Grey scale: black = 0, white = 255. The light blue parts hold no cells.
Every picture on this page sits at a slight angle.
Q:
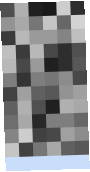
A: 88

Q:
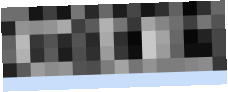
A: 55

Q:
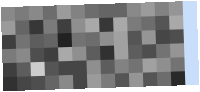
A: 41

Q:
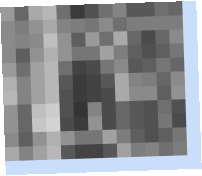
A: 125

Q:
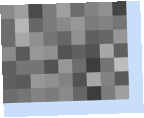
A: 159

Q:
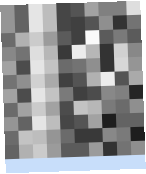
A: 143

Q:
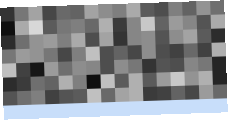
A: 105
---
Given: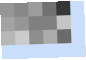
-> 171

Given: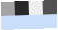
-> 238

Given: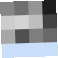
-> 126

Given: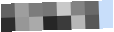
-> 183

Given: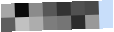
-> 44

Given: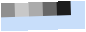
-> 103

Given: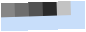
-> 42

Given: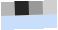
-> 153

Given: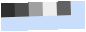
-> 237

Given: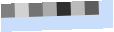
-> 187
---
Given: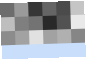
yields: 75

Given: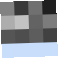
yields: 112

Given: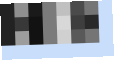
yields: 75

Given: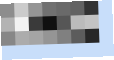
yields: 98

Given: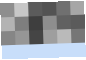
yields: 112

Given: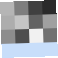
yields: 64

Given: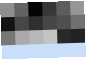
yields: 93

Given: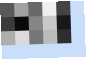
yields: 239

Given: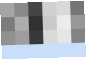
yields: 217

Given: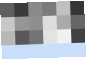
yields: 192
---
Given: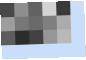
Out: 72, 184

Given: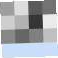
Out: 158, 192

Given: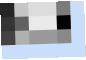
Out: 38, 137

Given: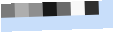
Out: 122, 47

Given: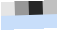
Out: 229, 192

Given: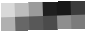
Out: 217, 123

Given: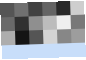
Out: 85, 157
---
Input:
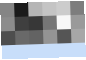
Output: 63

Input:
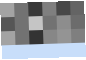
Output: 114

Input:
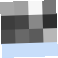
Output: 69

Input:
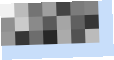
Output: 203

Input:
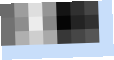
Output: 141

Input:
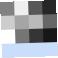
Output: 165
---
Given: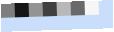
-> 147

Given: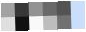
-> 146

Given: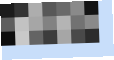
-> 173

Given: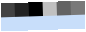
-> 0

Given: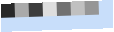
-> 61

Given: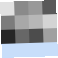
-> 153

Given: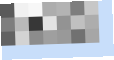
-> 247

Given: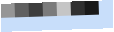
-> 61

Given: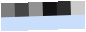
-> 146
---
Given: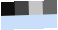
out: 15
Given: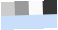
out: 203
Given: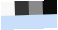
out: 248
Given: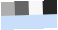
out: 173
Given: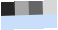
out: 39
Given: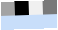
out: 163
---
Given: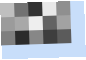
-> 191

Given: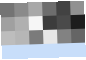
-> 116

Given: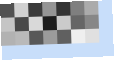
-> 81

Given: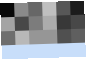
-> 8

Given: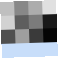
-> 191

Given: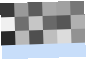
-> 57

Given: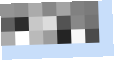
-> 148

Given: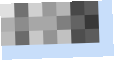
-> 224
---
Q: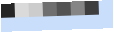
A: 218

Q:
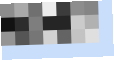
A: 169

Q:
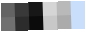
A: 57

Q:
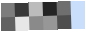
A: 57

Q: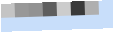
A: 152

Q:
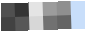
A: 52

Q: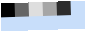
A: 101

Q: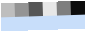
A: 148
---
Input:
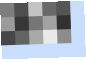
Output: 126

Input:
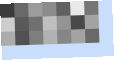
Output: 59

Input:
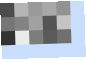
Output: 76

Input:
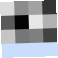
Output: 219

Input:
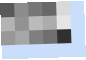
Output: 89

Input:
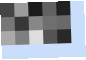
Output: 69
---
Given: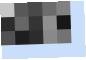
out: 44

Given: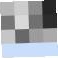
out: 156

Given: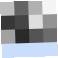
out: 84

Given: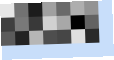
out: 182

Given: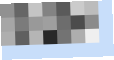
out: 181

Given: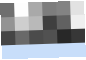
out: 75

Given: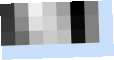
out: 182

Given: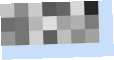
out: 208

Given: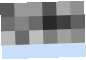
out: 189
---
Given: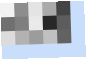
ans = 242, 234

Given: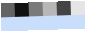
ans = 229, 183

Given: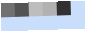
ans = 189, 177

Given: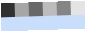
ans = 228, 188

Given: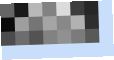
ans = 219, 184

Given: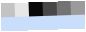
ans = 231, 195

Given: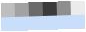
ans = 235, 190

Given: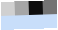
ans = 208, 166

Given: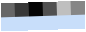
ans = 191, 134
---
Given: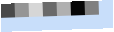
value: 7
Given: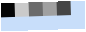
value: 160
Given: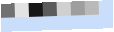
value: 158
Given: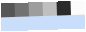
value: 43
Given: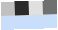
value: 224
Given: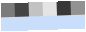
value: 56
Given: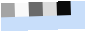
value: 219
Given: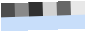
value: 103
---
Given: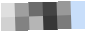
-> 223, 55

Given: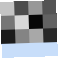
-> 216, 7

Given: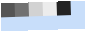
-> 236, 34

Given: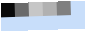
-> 198, 9

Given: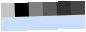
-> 195, 1

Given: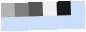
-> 239, 25
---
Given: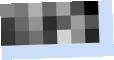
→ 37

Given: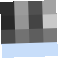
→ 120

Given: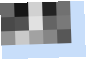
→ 87

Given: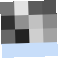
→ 163

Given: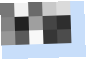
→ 76

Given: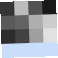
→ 225
